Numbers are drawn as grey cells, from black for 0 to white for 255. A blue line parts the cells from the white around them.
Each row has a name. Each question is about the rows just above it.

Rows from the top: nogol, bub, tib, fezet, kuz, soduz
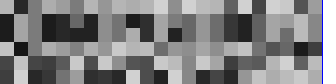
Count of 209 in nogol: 4
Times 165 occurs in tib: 3
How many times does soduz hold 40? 4

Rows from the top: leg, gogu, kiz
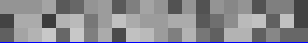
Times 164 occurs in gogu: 0
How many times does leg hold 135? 1
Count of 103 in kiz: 3
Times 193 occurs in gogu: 3
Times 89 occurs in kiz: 0
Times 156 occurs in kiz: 1
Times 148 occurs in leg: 8

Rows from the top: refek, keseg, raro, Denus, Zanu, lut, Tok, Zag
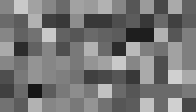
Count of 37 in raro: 0
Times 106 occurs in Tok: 5
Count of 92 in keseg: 3

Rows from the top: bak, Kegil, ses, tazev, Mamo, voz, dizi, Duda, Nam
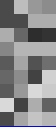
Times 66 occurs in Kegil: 0
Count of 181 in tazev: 3

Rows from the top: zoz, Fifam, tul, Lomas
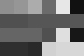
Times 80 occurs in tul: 1
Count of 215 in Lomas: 2
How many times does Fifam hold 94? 0
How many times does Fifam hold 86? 4
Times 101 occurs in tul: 3

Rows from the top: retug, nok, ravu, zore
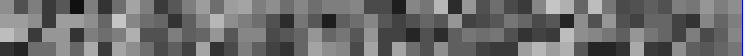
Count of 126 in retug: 9
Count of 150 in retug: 2

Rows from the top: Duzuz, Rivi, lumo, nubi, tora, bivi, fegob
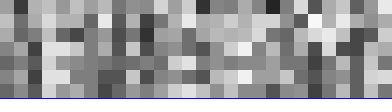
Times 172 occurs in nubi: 3
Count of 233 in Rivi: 3
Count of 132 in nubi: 3
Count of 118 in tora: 5
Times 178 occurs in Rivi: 7
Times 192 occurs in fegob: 3
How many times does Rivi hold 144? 2

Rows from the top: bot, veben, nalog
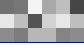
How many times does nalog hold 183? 2
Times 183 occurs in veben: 0

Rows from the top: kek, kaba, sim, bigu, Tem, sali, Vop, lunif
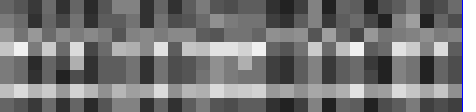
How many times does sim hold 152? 3
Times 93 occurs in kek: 5
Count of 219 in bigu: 2
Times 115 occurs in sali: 6

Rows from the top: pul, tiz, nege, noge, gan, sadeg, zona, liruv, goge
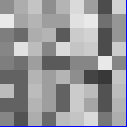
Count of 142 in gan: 0
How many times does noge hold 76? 1
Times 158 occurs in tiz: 2
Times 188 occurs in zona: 4
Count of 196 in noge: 1
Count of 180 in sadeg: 2

